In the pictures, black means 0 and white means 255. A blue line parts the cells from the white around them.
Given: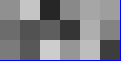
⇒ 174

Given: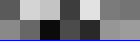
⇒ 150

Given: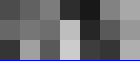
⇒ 89

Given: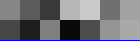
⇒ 149

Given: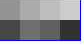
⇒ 96

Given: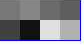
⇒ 223

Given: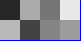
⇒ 133

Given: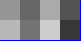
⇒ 205
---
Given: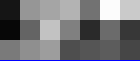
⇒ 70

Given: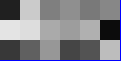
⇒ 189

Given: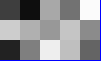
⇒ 100

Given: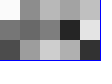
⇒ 50

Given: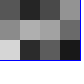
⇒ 24

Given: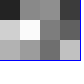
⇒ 193

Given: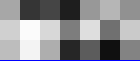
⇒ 131
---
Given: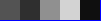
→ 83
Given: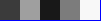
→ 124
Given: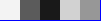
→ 151
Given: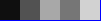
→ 118
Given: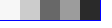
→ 156
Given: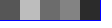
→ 108
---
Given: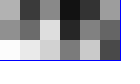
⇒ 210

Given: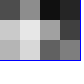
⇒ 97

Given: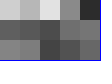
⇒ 68

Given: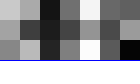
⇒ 36

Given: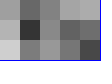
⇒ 152

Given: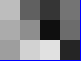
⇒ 225

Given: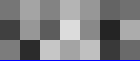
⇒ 198

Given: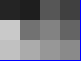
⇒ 151

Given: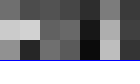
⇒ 111
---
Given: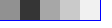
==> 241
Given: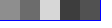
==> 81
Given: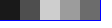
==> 108
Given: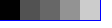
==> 204
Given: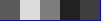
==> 62
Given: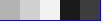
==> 61
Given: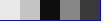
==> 58
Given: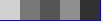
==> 49
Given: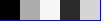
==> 212
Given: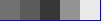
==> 234
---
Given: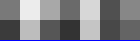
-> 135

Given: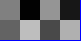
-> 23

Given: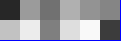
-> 133

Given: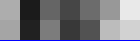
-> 233

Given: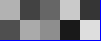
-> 53

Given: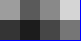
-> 213

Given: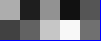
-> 85
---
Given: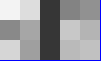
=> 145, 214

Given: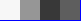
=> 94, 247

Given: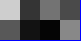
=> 74, 88

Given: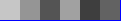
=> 98, 198

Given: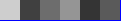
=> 90, 206

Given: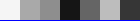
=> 54, 245

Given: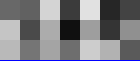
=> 67, 185

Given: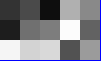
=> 137, 245
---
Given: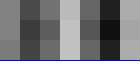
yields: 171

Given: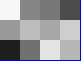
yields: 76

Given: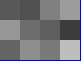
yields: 156

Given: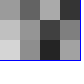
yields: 52

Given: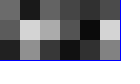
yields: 75

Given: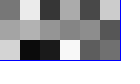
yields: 204

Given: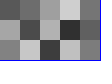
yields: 117

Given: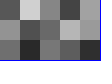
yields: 162

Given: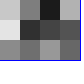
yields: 178
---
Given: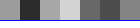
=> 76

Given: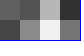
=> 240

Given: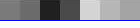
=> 183

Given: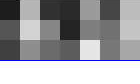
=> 119

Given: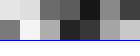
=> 165

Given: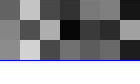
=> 105
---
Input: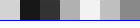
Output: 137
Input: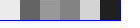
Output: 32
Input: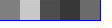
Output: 107
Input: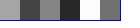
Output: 113
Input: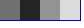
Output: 219
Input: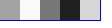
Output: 215
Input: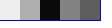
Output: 93
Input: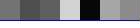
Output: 139
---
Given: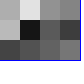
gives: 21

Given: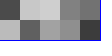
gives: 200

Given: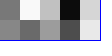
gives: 249

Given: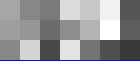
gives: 150

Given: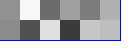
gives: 247

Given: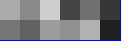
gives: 137

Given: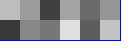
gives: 156

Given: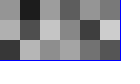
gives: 78

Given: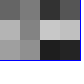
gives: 131
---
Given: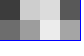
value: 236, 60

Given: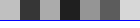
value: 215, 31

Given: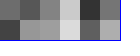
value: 219, 51

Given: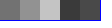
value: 196, 58

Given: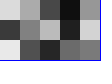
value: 233, 15

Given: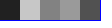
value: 199, 33
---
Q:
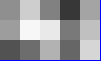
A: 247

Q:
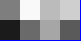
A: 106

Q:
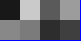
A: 123

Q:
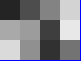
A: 156

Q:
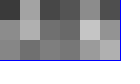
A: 176

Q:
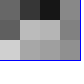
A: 187

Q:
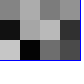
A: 166

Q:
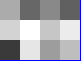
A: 255

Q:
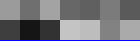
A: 21

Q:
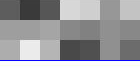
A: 158
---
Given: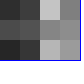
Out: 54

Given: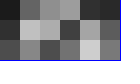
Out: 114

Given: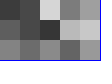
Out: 138

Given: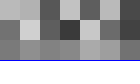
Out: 170

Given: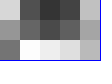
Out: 238

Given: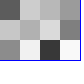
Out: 241

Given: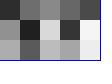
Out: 188
